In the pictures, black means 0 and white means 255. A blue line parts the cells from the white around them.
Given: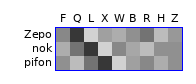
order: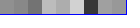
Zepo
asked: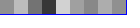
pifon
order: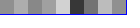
pifon
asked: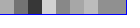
nok
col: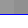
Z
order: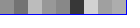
Zepo
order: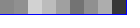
pifon

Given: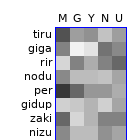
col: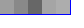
U
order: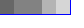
zaki
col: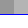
Y
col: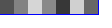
M
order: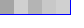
gidup
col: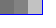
N
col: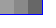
U

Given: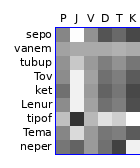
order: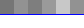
tubup
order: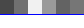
ket
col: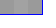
V

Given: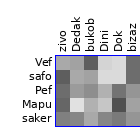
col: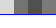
Dok
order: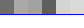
Vef
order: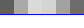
Vef
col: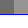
bizaz
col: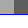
zivo
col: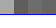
zivo

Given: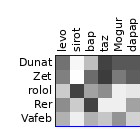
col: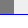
Mogur
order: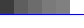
Zet
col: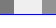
Mogur
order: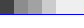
Rer
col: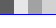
dapap
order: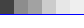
rolol

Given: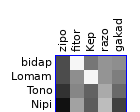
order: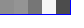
bidap
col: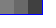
gakad
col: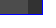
zipo
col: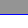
razo
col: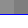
gakad

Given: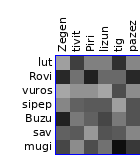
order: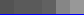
sav
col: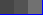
lizun

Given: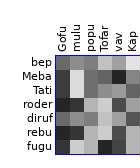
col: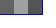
Kap
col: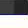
Gofu
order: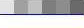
bep
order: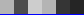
rebu
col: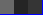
Gofu
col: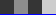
mulu

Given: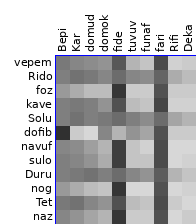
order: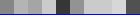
naz
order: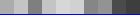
sulo

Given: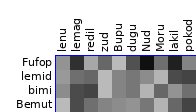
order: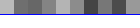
lemid
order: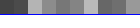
lemid
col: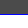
lemag
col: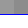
lenu
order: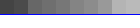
lemid

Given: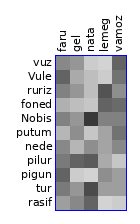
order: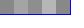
nede
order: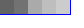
Vule
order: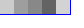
rasif
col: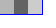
gel
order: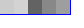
rasif

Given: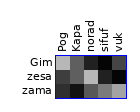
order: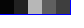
zesa
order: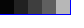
zesa
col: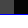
vuk
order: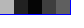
zesa
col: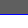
Kapa

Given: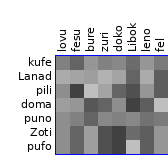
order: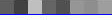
pufo
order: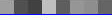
pufo
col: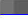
leno
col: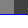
doko
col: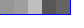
bure
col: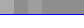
lovu
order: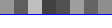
pufo

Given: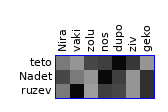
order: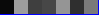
ruzev
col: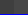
dupo
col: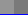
vaki
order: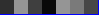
Nadet
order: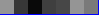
teto

